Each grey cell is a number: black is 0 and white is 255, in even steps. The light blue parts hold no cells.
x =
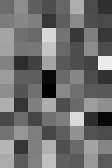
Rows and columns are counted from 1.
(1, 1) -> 108
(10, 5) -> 94
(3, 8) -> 55
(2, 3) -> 127
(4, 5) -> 104
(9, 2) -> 108
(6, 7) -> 75
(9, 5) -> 125
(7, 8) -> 88
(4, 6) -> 78
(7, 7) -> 89
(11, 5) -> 79
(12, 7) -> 154
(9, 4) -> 114
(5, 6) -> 77
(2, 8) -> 73
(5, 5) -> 88
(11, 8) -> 133
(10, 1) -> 115
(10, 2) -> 150
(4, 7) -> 140
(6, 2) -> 95
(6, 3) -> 94
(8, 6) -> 106
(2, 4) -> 54
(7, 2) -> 85
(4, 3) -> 120
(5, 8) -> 235
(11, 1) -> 181
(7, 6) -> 112

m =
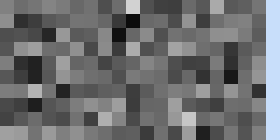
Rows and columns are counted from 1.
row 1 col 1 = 129
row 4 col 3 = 158
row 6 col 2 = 62
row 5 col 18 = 97
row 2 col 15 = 61
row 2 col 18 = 129
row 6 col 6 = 125
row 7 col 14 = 120
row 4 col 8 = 139
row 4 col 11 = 80
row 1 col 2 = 109
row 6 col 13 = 75
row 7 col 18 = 115
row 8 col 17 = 110
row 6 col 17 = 24
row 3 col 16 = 143
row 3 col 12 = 80
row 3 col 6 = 90
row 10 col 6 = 144
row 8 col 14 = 91
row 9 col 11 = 114
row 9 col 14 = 198
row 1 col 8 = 78
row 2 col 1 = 142
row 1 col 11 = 80
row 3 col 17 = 144
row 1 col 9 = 109
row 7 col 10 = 61
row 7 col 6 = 90
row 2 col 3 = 61
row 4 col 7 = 73
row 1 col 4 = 132
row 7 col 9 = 99
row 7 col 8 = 95
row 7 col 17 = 149

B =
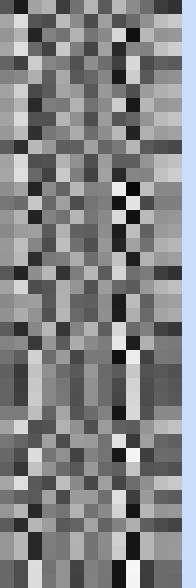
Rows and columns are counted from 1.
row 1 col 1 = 86
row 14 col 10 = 8
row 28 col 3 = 200
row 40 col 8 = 139
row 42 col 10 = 245
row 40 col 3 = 40
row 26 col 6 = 70
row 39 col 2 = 183
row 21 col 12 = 180
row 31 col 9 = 96
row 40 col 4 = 125
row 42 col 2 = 78
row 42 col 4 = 117
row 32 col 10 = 57
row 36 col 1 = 115
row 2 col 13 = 201
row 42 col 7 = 129
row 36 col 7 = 155
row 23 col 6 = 105
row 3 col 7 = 117
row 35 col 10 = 109
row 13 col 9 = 42
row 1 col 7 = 180
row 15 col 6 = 77
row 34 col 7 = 153
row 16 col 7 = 118
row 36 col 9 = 223
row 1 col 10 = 139
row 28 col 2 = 61
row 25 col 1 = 131
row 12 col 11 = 148
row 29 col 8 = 108
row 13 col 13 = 205
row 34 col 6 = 88
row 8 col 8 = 139
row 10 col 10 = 35
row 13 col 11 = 131
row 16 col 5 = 114
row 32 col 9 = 225

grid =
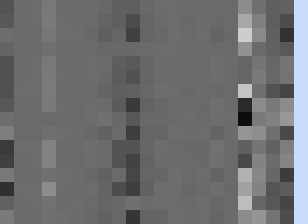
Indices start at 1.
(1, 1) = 83
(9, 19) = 122
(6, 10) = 81
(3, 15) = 108
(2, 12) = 106
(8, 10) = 58
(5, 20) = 103
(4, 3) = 107
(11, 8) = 107
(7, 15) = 107
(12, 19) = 131
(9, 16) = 110
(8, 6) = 106
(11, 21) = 125
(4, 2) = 107
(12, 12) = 107
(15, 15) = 108
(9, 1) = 110
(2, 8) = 99
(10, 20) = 112
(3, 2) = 106
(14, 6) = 107
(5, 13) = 107
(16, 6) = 107
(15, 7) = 106
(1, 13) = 108
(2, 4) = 122
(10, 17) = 107
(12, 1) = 64
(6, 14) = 106
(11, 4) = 130
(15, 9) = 104
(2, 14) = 105
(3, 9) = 101
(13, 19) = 135
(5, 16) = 110
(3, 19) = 138
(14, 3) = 109
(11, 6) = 107
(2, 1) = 88

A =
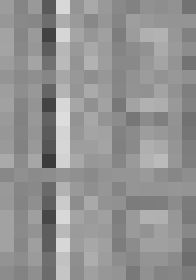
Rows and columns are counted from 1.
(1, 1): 156
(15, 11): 125
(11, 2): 130
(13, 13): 135
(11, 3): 153
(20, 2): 131
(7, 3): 152
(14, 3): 137
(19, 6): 143
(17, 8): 154
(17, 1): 162
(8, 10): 163
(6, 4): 134
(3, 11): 176
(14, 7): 143
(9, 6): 147
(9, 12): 127
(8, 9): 120
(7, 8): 157
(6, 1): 148
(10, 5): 212
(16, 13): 151
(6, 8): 151
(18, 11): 160
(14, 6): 153
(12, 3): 166
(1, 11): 145
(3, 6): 165
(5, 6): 148
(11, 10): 138
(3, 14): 129
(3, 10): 156
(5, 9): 137
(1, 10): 130

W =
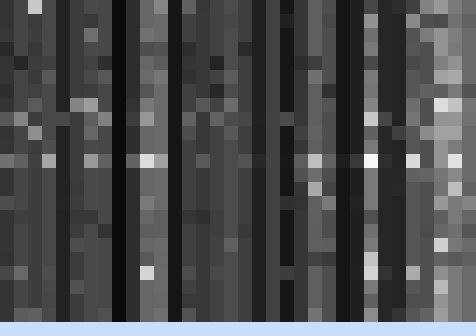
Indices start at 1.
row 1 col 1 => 52
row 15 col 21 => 48
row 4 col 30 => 86
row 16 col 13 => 21
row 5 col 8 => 46
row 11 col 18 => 63
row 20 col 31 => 79
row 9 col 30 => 117
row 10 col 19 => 32
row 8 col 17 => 107
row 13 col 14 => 64
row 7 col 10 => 45
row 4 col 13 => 21
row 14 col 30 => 86
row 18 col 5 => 34
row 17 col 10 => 45
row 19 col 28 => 38
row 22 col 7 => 73
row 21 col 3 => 61
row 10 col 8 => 71
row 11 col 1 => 53
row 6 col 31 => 79
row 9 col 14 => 98
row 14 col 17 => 75
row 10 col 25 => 20
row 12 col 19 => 39
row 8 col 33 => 194
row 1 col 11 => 102
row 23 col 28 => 38
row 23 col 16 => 66
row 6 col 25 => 20
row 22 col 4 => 70
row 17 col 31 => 75
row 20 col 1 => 71
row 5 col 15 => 56
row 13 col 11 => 102
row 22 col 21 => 22
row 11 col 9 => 11
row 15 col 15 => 56
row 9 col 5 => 72

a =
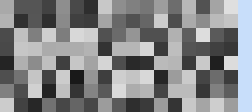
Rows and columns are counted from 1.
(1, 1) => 169
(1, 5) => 142
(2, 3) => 86
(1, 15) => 82
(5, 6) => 198
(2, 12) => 204
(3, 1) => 75
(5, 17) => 220
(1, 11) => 118
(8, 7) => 71
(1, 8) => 200
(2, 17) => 196
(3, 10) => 149
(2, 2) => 48
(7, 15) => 55
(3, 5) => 125
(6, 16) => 108
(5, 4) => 191
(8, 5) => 71
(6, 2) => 115
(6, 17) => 60
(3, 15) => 221
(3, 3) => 127
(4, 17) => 55
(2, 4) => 47
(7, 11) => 181
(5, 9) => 78
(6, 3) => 197
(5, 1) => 36
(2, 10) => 81
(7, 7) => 132
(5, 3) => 140
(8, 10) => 46
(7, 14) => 187
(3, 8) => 81
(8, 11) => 58

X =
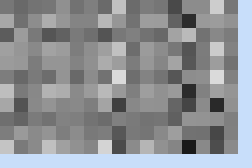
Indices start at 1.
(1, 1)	119
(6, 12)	116
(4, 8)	159
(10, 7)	121
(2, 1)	167
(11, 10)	139
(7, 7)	155
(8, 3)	137
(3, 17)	124
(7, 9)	153
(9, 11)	115
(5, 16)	157
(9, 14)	148
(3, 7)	111
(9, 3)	123
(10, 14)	114
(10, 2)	154
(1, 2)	105
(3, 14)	186
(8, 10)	136
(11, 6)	145
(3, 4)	85
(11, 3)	138
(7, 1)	190
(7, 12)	145
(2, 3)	141
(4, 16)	203
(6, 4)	109
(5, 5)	149
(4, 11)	155
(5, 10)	124
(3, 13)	163
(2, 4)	173
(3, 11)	114
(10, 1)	125
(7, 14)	43

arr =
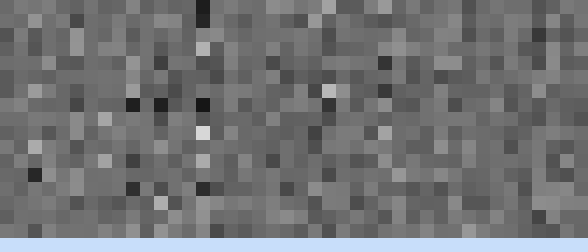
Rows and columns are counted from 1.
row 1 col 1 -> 106
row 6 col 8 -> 114
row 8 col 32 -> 122
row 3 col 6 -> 147
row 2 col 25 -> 119
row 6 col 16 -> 75
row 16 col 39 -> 69
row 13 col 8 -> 112
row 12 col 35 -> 106
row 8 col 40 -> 106
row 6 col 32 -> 77
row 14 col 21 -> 73
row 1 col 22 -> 117
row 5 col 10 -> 148
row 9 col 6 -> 138
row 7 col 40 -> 95
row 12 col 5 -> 106
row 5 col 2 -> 111
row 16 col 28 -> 87
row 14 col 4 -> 109
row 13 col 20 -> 119
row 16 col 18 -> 104
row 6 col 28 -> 105
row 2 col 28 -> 83
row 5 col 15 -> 79
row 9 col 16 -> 96
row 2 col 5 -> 122
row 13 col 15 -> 120
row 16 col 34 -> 115
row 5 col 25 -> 124
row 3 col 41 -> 84
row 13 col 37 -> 98
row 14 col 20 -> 117
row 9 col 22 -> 97
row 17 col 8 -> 129
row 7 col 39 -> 141
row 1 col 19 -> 109
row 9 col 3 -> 121
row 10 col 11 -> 117
